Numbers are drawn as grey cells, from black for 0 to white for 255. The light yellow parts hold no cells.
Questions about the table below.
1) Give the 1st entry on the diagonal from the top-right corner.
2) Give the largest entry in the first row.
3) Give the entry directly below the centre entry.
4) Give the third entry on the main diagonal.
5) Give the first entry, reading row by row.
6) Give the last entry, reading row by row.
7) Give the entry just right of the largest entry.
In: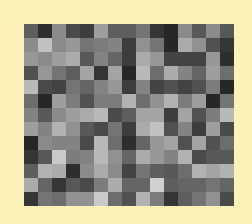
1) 88
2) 158
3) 61
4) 158
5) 94
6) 74
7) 94

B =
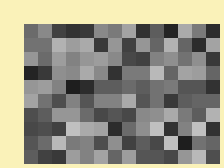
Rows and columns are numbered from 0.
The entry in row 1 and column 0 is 114
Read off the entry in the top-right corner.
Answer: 44
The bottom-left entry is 93
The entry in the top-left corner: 107
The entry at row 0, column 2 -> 65
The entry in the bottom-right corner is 78
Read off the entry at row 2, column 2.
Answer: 157
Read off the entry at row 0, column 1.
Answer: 137
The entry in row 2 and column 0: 150
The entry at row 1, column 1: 114

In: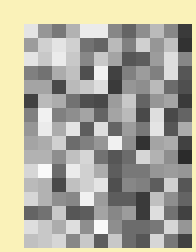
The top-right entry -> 58
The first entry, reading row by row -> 228
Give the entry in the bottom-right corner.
65
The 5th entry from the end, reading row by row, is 108
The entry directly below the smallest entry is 150
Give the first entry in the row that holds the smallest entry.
178
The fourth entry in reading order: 178
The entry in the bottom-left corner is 192
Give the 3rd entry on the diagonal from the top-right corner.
156
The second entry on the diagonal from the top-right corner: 192
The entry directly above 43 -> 65
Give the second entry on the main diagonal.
208
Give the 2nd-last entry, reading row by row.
120
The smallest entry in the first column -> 65
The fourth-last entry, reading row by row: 86
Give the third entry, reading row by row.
120
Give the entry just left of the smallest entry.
142
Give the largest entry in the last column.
172
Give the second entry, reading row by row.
150
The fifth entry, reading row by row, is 235
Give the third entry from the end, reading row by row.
214

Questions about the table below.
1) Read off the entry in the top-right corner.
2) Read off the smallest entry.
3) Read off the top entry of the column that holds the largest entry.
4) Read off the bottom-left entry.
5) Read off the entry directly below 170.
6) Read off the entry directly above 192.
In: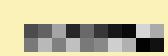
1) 170
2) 2
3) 213
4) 121
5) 17
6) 39

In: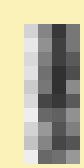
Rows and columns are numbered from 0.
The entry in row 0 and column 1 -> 133
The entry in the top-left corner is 211
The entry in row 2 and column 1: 127
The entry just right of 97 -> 145
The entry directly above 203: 225
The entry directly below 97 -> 84
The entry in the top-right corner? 119
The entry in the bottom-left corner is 238

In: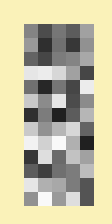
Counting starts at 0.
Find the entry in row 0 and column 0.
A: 132
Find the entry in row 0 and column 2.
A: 118
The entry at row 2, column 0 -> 99
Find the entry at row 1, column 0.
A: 153
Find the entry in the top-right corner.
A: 161
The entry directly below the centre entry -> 182
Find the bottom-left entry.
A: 145
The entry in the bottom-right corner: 84
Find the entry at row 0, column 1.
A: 76
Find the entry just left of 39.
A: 112
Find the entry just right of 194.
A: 161
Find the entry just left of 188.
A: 124
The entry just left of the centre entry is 124

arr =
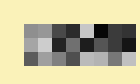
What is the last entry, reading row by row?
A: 192
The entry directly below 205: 159
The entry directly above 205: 151
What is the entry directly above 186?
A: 29
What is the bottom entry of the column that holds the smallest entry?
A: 179
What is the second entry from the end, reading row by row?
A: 120
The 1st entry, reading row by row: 143
